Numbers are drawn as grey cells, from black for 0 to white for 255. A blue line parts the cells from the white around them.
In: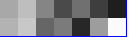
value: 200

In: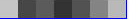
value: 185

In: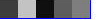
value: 126

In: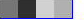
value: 176

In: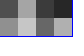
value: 176

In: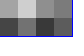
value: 164

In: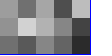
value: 189
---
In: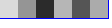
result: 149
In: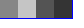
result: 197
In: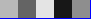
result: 100
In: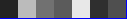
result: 187
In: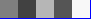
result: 65
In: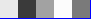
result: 58
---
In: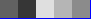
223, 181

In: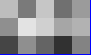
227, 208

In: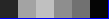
192, 163

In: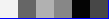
243, 177

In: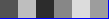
220, 190

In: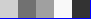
249, 208

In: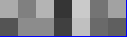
202, 192

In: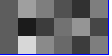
215, 159

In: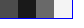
244, 105
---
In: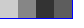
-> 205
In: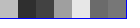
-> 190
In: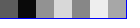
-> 92
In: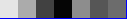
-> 229
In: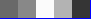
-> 105
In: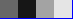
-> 103
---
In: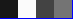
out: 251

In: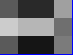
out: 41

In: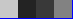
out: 35

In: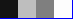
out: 190

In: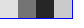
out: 116

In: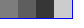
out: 94

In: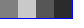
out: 201

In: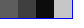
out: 63

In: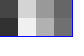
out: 212
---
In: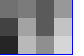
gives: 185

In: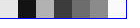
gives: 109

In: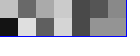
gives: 73

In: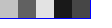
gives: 227

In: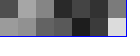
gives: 29

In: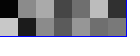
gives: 150

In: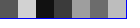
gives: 158

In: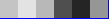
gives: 79

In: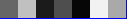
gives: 6

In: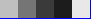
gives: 58
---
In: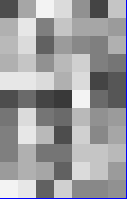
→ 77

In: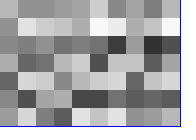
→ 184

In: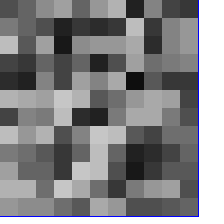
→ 79

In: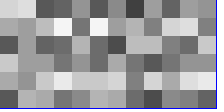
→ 213

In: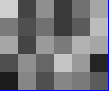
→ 207

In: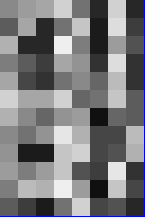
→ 137
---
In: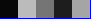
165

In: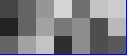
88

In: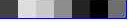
110

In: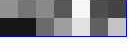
195

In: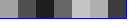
60

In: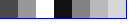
215
